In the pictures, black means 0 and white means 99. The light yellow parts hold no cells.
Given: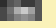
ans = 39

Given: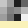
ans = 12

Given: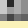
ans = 67

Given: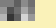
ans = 37

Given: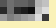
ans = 38

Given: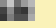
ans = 42

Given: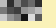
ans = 52

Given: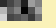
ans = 38

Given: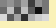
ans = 46
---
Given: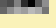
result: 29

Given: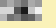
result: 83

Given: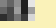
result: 28

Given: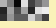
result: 63

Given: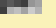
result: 35

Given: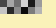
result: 65

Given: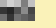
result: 15

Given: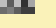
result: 36

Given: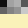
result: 63
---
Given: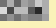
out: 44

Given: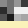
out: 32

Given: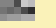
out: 56

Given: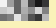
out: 44

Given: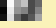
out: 7

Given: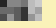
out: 30

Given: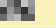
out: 42

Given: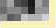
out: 58

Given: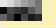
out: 39

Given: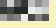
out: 62
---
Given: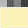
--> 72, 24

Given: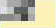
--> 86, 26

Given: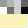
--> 98, 4

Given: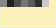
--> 78, 13

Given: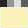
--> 86, 14

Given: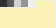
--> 93, 19

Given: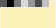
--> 84, 3

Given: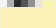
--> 95, 17
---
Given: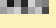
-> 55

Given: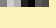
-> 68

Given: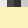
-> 19

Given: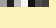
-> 73

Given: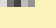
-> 26

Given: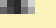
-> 16

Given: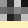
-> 79

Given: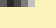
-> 27

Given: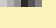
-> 56

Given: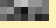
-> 69
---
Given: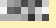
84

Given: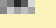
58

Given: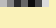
73

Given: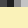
28

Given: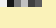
93

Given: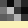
31
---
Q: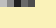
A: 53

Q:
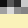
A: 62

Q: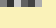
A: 79

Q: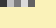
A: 75

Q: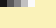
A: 35

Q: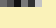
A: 7

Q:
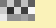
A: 57

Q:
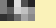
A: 25

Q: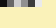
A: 80

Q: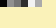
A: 45
